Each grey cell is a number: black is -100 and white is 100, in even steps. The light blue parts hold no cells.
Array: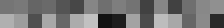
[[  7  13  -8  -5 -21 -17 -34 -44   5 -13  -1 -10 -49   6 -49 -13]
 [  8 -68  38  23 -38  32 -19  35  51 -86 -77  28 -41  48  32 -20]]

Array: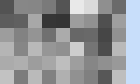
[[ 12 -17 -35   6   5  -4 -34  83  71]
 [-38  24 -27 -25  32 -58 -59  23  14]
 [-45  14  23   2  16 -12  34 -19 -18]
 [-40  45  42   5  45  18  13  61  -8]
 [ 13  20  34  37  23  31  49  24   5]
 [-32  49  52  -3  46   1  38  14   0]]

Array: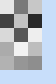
[[ -5  56  80]
 [ 53 -68 -49]
 [-32  87  70]
 [ 90  48  34]
 [ 18  11  40]]

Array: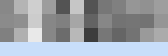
[[ 14  24   7  41  62  23 -35  55 -35  -7   0  18]
 [-10  17   9  12  60   6   0  30 -22   6 -10  -8]
 [ 21  34   0  38  83   6 -15  44 -53  -7 -21 -10]]

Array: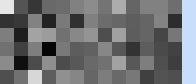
[[  1 -14  80 -34 -58 -18 -15   1  10  -9  35 -21   1]
 [  3 -65 -61 -56   2 -73  -4 -62   0 -15 -19 -26 -21]
 [-45  -7  -1 -77  28  22 -11   7  16 -39  26 -27 -21]
 [-42 -48 -11 -50  -1 -96  -5 -27 -24   6 -32 -60 -27]
 [-38 -51   9 -88 -40  12 -40 -31 -18 -11  27 -31  -1]
 [-35 -38 -38 -11  69 -26  13   5 -20  -2 -18  -6 -50]]

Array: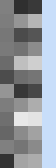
[[-63 -55   0]
 [ 17  42  -2]
 [-41 -33  -7]
 [-10  10  -4]
 [ 50  62 -16]
 [-14  -8 -40]
 [-57 -44  17]
 [ 14  36  -2]
 [ 82  78 -13]
 [  9  27 -20]
 [ -8   8   0]
 [ 29  35 -60]]
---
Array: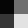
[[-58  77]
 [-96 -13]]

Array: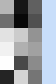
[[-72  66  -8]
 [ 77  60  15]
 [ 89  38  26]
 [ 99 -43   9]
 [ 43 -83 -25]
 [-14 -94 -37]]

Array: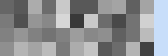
[[ 12  41  29  47  -4  35  53 -31 -15  41 -49]
 [  1  17   1 -10   1  23   7  12 -25 -10  47]
 [-20 -31  35 -15  58 -31 -31  23  29 -25  29]
 [ -4 -37  17   7  69 -55  58 -15 -43 -10  64]]

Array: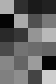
[[-97  33 -37  -5]
 [  0  11 -47  61]
 [-42 -10 -15 -21]
 [  6 -21  22 -97]
 [-68 -57  17  45]
 [ 39 -63 -80 -74]]

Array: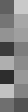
[[-25  58]
 [ -8  31]
 [ 15  25]
 [-65  20]
 [ 37   9]
 [ 52   3]
 [-54  -2]
 [-13 -36]]

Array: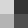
[[ 41 -37]
 [ 69 -59]]

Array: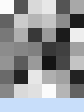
[[  5  70  76  97  42 -23]
 [-23  59  42  54  10 -79]
 [ -6  37 -56  21 -79  87]
 [ 10   5   0 -56 -50  26]
 [ 16 -29  21 -84 -45  54]
 [ 97 -34  70  81 -34  32]
 [-17 -73  81  37  26 -73]]
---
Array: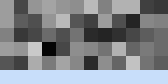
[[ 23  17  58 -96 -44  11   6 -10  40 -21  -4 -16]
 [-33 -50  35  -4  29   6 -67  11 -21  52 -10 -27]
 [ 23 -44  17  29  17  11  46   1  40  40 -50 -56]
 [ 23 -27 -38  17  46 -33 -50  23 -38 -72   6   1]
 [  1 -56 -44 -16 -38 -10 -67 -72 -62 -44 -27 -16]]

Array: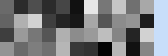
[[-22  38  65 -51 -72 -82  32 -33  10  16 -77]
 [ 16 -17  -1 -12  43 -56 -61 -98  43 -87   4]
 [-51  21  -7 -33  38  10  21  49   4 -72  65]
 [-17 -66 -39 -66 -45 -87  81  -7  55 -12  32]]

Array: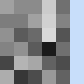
[[-46  41  31 -23 -40]
 [ -2  -2  26  64   3]
 [ 26   9   9  59 -12]
 [ 14 -29 -17  70 -34]
 [  3  14 -29 -80 -12]
 [ 36 -57 -40  20 -23]]

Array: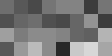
[[-31  20  47   9 -69  58  69  30]
 [ 25  -3   9   9   3 -20 -25  41]
 [-37 -20 -14 -37 -43 -20  15 -53]
 [-14 -31 -43  -8   3   3 -53  -8]]

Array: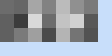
[[-25 -53  70 -15  53  64 -31]
 [-15 -20  30   2  47  13  -4]
 [-25  -4  25 -42  41  -9 -36]]

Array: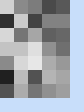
[[  8  69  81  35  19]
 [ 53  53  75  13 -13]
 [ 69  -8  30 -25 -19]
 [ 64   8  -3 -42 -31]
 [-36  35  -8  13  24]
 [-75  47 -36  41  30]
 [-63  59 -48   2   2]]

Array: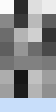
[[ 97 -66  74  85]
 [-15  41  63 -60]
 [ 36 -82  51  24]
 [  7 -55  46 -26]
 [ 24 -77  41  12]
 [-10   1   1  -4]
 [-26  18 -15 -43]]

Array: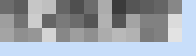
[[ 24 -10  61 -21  -4 -15 -33  40 -33  29   1   1  72]
 [-15 -27  55  50 -21 -38 -15  35 -54 -33 -27 -21   6]
 [ 29  12  18  66   6  24  12  35  45  40  -4   1  78]]
